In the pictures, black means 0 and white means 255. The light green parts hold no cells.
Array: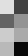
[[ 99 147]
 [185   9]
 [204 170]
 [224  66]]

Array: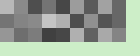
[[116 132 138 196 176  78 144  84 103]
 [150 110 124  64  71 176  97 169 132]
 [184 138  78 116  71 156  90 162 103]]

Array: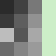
[[ 43  65 120]
 [ 57  94 146]
 [107 133 154]
 [189  86 168]]

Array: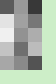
[[ 91 153  56]
 [167 138  83]
 [195 111 188]
 [227 161 119]
 [240 146 173]]

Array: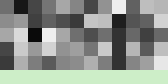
[[ 58 175 125  90 133 140 175 125  50 133 159 231]
 [ 70 202 153 210 146 159 117 202  50 182  90 190]
 [111  23  70 117 167 133  70 146 238  97 190 182]
 [140 153  64  97  78  58 196 190  30  84  97 210]
 [167 218  10 238 167 111  78 111  50 104  64 104]]

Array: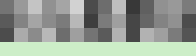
[[ 76 171 139 184 109 159 116  90 178  70 178 159 123  84]
 [ 90 131 165 139 123 184  62 123 159  70 102 131 145  76]
 [116 153 196 145 165 210  76 109 190  56  96 145 153 123]]

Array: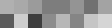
[[ 91 205  62 140 183 133 197 213]
 [176 169 155 125 125 148 113 163]]

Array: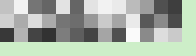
[[ 56 179  68  50 125  94  68 165  80 250 138 221 202]
 [194 242 117 101 227 101 227 242 234 187 158  80  62]
 [208 171 221 171 117 109 152 202 165 234  88 138  74]]
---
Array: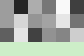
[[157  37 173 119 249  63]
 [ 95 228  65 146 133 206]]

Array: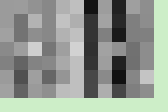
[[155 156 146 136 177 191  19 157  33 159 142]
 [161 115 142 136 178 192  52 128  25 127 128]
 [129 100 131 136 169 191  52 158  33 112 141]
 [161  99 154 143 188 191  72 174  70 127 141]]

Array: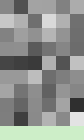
[[135  81 163 162 129 172]
 [130 159 145 181 147 110]
 [ 69  63  58 176  83 193]
 [165 116 142  97 149 134]
 [126  63 138 179 137 227]]

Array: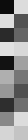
[[ 12 220]
 [ 42 101]
 [ 18 161]
 [151  80]
 [136 220]]

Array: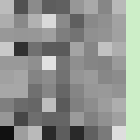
[[188  81 139  93  96 151 169 134 184]
 [152 150 151 160 126 115 144 147 161]
 [153 153 143 225 116 143 133 131 154]
 [167 167 112 134 102 133 151 153 147]
 [151  70 110 100 101 155 129 145 160]]

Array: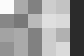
[[251 170 129 205 195  43]
 [163 170 129 204 177  43]]

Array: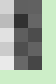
[[211  96  97]
 [225  94  76]
 [234 104  70]]
